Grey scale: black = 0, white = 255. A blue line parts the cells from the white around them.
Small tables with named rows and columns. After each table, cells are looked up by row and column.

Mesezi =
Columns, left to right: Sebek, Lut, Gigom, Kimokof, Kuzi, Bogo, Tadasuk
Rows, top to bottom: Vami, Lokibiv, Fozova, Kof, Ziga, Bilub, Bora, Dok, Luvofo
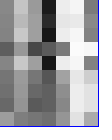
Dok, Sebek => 104
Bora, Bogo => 237
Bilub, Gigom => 118
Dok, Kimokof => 96
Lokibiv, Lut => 185
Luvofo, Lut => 126
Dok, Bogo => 237
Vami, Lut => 196
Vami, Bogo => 245
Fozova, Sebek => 131
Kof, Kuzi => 121
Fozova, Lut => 200
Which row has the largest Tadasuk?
Kof

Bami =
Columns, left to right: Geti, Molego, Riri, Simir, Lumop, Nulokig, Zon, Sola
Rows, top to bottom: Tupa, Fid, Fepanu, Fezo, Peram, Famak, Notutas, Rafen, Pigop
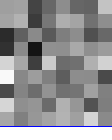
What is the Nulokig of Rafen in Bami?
150
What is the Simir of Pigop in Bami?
164
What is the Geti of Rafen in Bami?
214
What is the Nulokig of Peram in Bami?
112
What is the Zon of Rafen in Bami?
82
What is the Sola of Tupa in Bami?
195
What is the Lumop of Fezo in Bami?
143

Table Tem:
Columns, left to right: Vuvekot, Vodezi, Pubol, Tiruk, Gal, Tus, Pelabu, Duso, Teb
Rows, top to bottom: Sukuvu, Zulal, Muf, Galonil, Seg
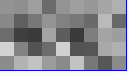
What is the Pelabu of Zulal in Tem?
106
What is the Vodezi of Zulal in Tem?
95
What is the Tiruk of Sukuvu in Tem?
107
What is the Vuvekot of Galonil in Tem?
211
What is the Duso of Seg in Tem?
87
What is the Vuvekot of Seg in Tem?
140
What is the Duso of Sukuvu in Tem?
165
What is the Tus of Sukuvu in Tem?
159
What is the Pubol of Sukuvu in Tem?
159
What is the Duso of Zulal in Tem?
186
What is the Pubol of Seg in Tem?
194
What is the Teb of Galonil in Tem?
176
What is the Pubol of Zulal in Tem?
120
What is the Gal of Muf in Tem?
93
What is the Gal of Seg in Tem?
138
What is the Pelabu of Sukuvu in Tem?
151
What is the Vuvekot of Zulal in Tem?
136

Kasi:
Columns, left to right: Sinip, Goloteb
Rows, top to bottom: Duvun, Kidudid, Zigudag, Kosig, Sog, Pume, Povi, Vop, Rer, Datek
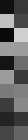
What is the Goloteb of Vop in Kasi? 136
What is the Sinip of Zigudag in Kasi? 9
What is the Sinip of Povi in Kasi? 122
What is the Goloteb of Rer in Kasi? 54
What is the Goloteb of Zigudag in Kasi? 207
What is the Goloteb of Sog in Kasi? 108
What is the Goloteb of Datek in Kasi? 101
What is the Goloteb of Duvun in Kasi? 56
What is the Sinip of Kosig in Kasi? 158
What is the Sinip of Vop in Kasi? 60
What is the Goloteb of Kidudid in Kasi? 70
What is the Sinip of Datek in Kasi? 69
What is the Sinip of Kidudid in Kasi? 193
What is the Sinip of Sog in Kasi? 20
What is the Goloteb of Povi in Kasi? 128
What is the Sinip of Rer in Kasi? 35
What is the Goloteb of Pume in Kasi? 56
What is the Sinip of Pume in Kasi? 156

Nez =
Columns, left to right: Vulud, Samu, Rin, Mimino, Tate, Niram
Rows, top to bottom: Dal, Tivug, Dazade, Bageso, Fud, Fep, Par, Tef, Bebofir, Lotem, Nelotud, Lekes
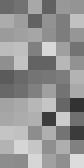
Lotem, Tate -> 116
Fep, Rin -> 116
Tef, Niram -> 50
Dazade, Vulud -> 155
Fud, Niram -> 146
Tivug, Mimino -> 146
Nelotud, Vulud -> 179
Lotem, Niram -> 59
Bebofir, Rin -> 176
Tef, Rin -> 183
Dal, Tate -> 152
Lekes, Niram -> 220
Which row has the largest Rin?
Lekes

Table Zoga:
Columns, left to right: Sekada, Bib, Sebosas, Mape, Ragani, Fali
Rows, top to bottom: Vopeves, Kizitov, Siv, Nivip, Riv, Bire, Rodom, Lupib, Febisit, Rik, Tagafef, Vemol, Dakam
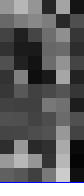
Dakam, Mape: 121
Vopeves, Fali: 20
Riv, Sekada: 80
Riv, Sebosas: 19
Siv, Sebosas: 69
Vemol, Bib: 183
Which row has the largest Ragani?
Dakam

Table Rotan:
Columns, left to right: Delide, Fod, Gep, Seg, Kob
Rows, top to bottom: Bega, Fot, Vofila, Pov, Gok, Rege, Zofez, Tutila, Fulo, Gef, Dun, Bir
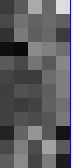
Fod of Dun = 127
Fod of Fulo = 82
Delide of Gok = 90
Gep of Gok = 117
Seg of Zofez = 95
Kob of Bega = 221
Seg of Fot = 106
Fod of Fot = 114
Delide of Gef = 34
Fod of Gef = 101
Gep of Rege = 60
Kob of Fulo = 120
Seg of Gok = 90
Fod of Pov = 10
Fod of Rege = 60
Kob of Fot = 96
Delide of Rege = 68
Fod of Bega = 89
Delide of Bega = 59
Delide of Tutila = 65

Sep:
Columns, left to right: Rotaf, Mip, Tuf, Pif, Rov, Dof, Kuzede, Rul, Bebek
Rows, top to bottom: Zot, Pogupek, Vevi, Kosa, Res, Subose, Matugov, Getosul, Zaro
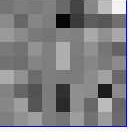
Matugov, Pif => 124
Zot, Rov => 105
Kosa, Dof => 125
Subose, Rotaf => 171
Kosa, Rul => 118
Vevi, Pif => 118
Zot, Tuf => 121
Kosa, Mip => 115
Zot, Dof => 69
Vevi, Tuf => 121
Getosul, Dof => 143
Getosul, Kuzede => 104
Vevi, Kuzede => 169
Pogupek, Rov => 6
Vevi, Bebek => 168
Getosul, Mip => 158
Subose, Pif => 126
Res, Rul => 122
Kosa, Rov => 173
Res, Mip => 110

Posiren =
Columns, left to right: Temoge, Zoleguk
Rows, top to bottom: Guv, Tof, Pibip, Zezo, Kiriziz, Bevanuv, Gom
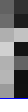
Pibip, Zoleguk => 194
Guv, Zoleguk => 49
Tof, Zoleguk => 29
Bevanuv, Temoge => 182
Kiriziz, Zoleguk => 99
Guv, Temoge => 98
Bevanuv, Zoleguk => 15
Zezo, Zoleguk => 19
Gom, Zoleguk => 16

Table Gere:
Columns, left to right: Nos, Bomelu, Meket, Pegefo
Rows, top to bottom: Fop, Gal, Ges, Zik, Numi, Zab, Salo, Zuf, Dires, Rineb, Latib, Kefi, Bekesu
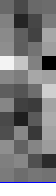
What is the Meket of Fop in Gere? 105
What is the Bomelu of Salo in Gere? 84
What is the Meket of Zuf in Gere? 59
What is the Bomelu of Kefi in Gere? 135
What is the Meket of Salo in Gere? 110
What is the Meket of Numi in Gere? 129
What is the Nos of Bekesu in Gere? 123
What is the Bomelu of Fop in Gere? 73
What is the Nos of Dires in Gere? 73
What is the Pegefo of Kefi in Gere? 43
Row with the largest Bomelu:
Numi

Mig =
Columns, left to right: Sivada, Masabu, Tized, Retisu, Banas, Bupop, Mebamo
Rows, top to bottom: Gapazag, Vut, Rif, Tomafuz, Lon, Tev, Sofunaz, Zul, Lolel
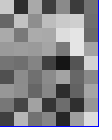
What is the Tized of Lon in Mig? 132
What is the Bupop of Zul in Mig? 47
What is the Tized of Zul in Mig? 162
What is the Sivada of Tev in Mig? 80
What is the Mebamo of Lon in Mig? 211
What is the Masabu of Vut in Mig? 194
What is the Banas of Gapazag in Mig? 138
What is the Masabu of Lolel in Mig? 183
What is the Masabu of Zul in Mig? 69
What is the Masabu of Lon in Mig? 111
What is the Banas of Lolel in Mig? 38
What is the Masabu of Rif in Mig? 121
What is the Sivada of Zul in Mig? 119
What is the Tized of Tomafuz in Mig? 154
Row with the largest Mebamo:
Lolel

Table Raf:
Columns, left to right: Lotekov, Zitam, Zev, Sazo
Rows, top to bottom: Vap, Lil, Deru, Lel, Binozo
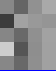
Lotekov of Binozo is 135
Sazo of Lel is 161
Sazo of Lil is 149
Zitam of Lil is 162
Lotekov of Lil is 60
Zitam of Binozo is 104
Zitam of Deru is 105
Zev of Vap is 145
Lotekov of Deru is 134
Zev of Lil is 153
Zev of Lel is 142
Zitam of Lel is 85
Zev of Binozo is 143

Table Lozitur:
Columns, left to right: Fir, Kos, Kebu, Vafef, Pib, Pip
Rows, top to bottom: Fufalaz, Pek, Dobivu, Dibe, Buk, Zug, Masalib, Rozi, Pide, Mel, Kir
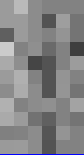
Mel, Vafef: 85
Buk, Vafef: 83
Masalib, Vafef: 83
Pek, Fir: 155
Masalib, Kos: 172
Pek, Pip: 116
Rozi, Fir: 177
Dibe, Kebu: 143
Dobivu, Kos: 155
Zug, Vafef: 83
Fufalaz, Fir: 155
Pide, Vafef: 96
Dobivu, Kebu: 140
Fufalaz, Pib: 130
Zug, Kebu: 130
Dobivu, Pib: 148
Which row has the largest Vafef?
Rozi

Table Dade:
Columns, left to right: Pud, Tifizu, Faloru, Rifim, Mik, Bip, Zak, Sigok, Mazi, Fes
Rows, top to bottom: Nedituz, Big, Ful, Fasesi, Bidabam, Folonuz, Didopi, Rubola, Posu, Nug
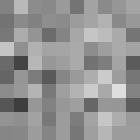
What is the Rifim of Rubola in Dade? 130
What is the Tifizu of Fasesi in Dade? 144
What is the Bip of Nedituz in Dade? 116
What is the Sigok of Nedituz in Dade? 138
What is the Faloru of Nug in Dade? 156
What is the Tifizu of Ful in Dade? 172
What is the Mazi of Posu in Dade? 173
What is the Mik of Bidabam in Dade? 158
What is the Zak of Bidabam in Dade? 114
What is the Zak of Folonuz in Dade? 173
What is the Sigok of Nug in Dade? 182
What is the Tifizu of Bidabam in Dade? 68
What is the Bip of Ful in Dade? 167
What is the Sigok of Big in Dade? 178
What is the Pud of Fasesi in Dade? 197
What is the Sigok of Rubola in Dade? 151
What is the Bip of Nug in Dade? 119
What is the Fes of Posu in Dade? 154
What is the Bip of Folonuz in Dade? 154
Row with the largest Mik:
Fasesi

